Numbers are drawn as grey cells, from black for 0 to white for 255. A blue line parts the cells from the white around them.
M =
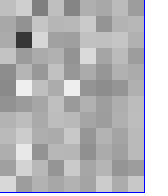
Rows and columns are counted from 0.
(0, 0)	191
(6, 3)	191
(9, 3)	183
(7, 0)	179
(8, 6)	179
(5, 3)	172
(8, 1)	204
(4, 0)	141
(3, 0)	195
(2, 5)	193
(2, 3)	161
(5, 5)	148
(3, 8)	157
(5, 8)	176
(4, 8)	171
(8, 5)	150
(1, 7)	179
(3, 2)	171
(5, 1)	239
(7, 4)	185
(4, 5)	171
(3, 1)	155
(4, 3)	193
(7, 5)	165
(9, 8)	186
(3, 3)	177
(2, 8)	177
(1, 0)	168
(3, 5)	218
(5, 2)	191

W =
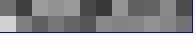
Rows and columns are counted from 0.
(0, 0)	112
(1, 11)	114
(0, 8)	96
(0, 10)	137
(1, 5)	86
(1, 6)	137
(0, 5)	72

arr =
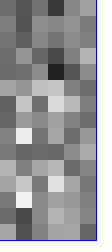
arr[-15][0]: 109
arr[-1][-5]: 81
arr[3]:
[109, 149, 100, 73, 128, 180]
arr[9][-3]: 104
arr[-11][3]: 34
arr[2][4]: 141
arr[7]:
[103, 155, 138, 161, 131, 108]
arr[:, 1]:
[86, 84, 94, 149, 112, 149, 196, 155, 235, 99, 128, 198, 240, 74, 81]
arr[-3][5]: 129
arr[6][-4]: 111
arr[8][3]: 165
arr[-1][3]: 163
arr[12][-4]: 137
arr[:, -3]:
[57, 135, 116, 73, 34, 195, 218, 161, 165, 104, 182, 225, 160, 179, 163]
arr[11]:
[164, 198, 122, 225, 166, 118]
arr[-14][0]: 125
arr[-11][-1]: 139
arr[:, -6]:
[109, 125, 116, 109, 107, 164, 98, 103, 130, 120, 180, 164, 122, 107, 166]
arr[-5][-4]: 166
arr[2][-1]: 129
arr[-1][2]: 130
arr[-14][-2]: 145
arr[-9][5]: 125
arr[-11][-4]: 141

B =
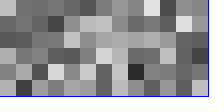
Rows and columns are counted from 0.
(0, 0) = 191
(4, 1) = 170
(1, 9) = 120
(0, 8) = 132
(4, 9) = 129
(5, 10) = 150
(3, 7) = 182
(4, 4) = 137
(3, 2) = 129
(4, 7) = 195
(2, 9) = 175
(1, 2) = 100
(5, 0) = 177
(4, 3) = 215
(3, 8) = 106
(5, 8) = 142
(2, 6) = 166
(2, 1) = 92
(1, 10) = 93
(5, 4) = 166
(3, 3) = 94
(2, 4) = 194
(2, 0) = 88

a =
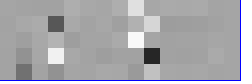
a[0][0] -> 165
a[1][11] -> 158
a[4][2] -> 163
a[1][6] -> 167
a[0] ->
[165, 163, 162, 162, 174, 168, 166, 174, 224, 167, 170, 169, 170, 164, 165]
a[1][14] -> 165
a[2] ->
[164, 159, 168, 179, 158, 164, 164, 170, 249, 165, 162, 163, 163, 166, 165]
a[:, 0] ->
[165, 163, 164, 163, 163]
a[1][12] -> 159
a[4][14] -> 165
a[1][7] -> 160
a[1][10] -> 157
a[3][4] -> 168
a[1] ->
[163, 168, 171, 87, 169, 163, 167, 160, 177, 214, 157, 158, 159, 162, 165]
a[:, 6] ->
[166, 167, 164, 158, 168]
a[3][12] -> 162
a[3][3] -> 241
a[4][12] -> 167
